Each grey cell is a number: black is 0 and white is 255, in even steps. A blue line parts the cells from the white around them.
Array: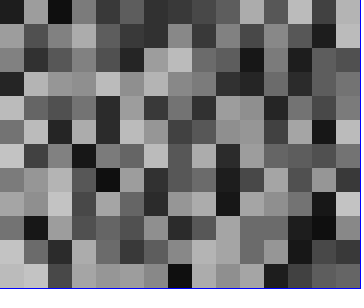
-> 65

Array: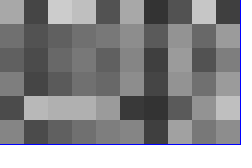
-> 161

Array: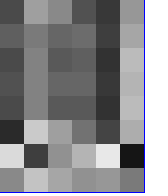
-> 145

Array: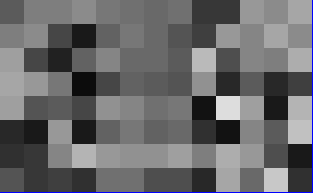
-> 105

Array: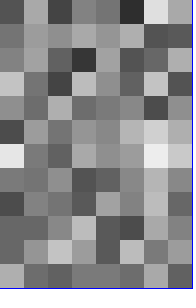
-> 109

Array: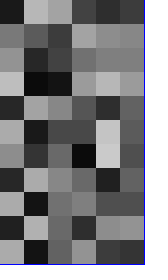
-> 147

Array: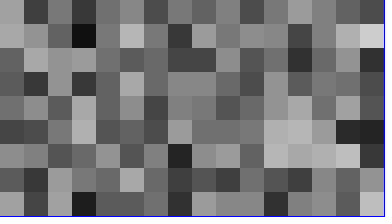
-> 141

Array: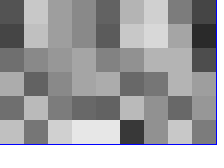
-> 145
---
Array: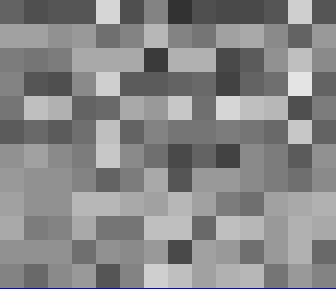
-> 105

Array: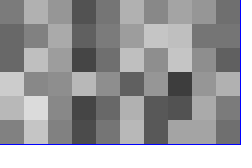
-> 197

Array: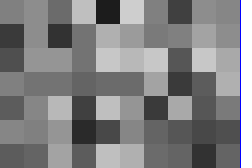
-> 100

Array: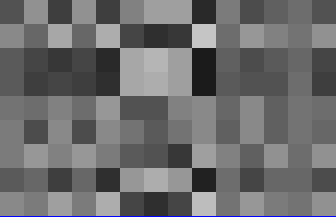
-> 123

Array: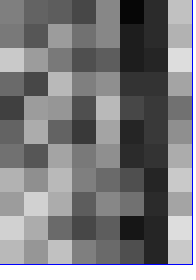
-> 150

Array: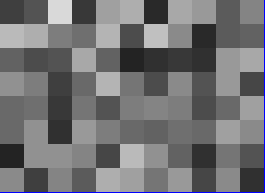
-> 63
